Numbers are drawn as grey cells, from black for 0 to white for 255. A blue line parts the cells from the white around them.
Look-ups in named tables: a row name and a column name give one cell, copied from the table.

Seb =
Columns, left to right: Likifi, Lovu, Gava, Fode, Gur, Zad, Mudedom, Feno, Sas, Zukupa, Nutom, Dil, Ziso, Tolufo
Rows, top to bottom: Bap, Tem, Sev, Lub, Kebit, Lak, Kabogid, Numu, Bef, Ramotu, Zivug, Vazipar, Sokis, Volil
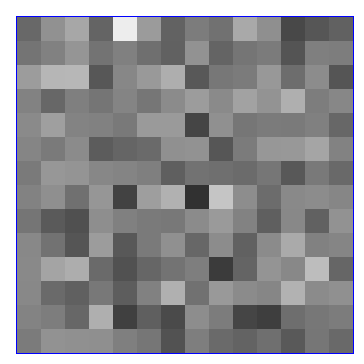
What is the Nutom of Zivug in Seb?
148
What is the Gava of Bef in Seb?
80
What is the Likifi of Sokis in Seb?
131
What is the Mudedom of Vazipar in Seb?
176
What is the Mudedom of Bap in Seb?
98
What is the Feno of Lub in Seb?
156
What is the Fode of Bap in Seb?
100
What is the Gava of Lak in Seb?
139
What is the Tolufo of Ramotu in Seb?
133
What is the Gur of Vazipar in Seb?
93
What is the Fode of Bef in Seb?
142
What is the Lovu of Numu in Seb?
143
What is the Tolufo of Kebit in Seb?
103
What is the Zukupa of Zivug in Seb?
100
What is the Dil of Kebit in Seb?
122
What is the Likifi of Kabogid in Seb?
122
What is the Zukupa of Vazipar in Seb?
139
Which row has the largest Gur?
Bap

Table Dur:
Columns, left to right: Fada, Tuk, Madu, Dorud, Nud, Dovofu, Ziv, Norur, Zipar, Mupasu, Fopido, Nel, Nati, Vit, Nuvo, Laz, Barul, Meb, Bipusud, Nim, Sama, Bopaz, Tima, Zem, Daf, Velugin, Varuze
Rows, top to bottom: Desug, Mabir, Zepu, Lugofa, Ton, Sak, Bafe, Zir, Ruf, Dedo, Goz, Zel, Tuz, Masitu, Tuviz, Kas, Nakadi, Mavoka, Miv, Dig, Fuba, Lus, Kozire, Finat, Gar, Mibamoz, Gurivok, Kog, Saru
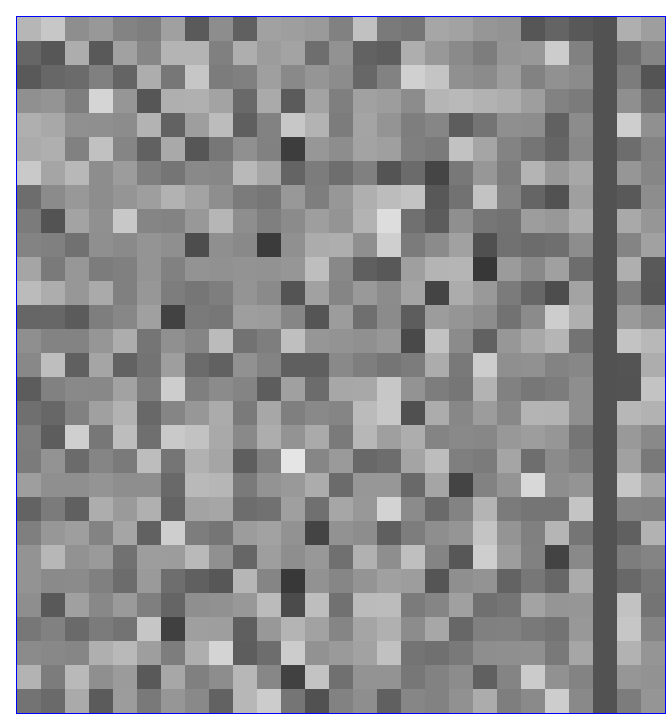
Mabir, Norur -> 180
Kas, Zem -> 142
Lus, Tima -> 181
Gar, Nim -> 112
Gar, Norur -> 143
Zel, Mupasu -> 148
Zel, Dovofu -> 151
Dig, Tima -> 142
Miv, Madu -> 107
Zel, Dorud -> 170
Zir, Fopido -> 118
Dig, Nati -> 172
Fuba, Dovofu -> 176

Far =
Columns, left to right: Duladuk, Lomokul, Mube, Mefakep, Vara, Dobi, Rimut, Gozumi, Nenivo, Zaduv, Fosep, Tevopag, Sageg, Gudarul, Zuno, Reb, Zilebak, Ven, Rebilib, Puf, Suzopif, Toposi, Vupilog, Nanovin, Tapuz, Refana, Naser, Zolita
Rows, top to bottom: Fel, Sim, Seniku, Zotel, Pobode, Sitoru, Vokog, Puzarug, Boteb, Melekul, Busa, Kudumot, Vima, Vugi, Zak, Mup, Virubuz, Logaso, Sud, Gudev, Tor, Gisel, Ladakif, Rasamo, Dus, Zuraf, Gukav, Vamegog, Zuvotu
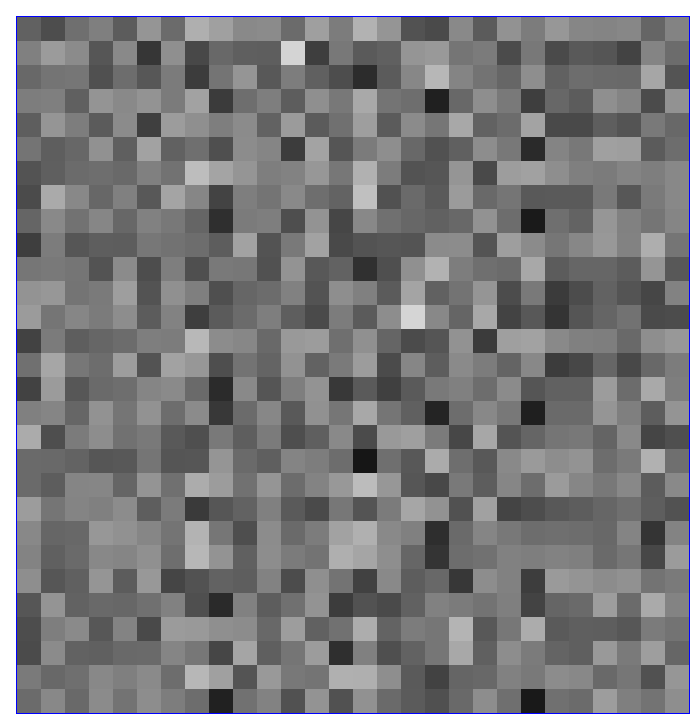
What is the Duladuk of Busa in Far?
118
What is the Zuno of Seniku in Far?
44
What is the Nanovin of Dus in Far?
106
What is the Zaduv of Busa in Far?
119
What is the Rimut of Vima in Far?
130
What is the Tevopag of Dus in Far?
112
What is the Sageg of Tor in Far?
74
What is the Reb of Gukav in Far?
79
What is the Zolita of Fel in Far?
131
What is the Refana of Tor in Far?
111
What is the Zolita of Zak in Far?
124

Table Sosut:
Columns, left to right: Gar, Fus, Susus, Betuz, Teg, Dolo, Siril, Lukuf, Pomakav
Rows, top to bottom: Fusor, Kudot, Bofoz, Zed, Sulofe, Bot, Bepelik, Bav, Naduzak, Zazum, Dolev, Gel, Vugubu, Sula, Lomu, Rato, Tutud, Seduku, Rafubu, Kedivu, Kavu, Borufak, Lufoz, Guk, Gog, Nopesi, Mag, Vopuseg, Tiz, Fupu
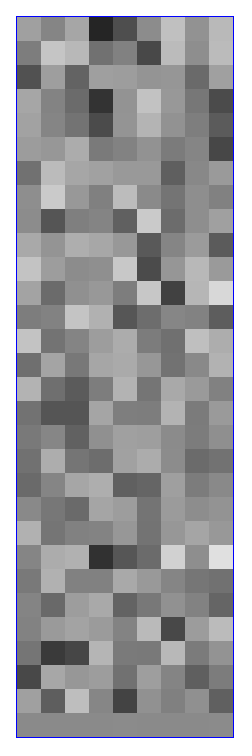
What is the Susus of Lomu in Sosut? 120
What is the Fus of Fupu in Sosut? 138
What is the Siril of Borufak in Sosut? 151
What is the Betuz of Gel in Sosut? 152
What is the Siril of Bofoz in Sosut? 150
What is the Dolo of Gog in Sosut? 120
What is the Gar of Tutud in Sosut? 114
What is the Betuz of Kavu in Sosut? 165
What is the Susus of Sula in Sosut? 132
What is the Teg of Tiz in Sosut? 67
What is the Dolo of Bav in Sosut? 138
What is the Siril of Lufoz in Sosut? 209

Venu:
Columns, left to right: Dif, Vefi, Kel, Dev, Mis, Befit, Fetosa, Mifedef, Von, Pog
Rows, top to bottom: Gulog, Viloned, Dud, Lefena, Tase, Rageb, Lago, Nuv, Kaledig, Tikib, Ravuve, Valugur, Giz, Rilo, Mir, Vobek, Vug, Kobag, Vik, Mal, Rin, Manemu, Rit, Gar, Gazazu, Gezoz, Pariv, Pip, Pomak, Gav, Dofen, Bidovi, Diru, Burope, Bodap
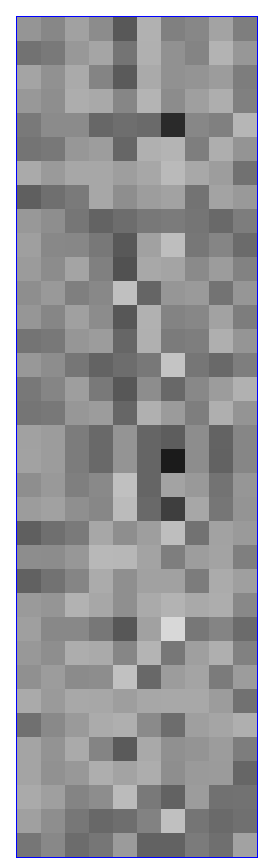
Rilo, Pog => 149
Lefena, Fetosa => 140
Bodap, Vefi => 136
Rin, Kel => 143
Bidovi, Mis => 163
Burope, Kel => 119
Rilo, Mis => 102
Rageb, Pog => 148
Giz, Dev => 140
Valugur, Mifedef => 154
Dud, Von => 156
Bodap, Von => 111
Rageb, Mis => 102
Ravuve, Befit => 168
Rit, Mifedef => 157
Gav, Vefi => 137
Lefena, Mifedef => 159
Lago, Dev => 167
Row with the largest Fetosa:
Gezoz

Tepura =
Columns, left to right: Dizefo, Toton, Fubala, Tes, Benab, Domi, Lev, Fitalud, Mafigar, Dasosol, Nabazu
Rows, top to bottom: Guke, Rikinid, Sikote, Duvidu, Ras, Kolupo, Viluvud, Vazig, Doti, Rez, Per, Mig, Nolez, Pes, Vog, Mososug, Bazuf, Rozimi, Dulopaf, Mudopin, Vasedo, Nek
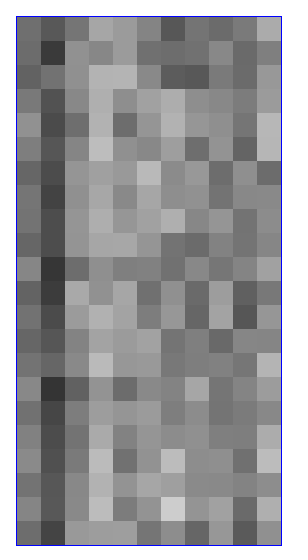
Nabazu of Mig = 120
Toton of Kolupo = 86
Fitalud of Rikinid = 113
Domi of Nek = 117
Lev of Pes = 116
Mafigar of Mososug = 117
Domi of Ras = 149
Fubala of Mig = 169
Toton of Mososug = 52
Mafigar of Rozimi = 127
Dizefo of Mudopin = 115

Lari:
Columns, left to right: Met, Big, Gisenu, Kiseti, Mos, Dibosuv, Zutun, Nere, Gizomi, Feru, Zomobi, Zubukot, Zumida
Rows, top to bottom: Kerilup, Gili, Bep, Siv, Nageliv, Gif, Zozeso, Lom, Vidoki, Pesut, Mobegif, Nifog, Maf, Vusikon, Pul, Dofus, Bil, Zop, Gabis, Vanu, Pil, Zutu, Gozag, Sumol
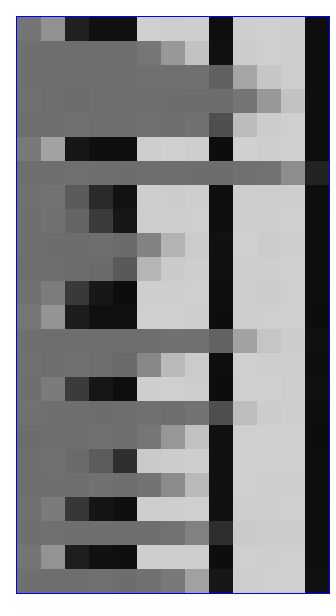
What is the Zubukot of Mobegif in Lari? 207
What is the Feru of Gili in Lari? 204
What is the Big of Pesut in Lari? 109
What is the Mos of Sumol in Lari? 109
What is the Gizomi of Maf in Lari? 13
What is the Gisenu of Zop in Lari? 110
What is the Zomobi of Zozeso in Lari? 114
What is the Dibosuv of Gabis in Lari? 201
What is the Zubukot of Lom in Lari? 205
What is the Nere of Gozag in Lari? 205
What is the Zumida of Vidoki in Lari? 14
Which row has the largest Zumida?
Zozeso

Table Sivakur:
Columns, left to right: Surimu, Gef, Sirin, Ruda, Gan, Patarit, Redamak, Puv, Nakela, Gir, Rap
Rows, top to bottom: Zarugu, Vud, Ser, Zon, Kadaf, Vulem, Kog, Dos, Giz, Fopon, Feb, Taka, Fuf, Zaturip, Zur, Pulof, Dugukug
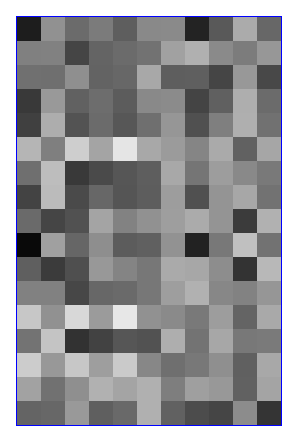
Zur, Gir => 96
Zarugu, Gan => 94
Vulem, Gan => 229
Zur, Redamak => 111
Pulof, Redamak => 126
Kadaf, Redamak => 150
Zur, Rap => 168

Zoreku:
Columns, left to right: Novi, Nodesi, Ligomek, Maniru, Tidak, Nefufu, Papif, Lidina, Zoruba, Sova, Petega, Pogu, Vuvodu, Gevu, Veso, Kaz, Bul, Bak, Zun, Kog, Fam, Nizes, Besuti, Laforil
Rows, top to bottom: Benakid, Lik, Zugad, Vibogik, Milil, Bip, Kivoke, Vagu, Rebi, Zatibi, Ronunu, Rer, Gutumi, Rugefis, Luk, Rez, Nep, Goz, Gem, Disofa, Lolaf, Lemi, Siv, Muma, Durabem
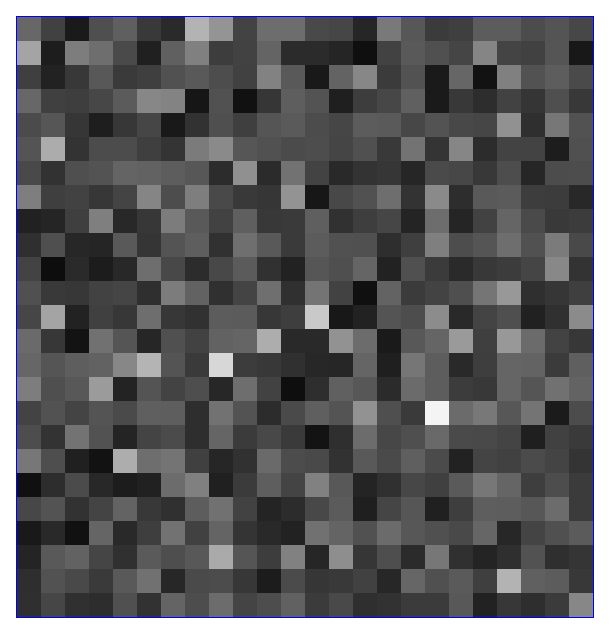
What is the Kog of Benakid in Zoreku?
92
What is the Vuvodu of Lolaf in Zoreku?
72
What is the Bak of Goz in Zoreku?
105
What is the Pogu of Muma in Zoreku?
75
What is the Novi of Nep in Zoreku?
67
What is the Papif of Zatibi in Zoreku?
84
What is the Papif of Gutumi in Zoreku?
55
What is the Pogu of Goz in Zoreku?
58
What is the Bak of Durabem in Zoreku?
59
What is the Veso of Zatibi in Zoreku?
80
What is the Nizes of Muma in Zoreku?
96

